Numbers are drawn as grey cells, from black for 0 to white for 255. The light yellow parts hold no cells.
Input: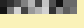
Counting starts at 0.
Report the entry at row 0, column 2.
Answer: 79
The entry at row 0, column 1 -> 50
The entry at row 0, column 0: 34
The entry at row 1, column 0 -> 19
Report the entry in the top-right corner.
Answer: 105
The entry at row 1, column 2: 209

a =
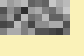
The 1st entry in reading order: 186
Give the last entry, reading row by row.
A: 111
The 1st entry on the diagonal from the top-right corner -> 186
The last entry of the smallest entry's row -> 199
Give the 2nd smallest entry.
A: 58
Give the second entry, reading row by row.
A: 156
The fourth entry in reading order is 186
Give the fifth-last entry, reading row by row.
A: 82
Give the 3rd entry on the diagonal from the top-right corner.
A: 98
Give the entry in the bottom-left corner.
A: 127
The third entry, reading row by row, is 171
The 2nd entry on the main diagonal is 142

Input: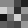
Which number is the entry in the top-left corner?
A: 137
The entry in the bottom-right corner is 151
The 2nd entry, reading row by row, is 137
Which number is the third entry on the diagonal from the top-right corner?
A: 110
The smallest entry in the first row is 31

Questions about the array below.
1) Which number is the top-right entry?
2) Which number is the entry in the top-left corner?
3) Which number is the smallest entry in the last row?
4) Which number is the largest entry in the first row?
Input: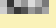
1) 121
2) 191
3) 55
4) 219
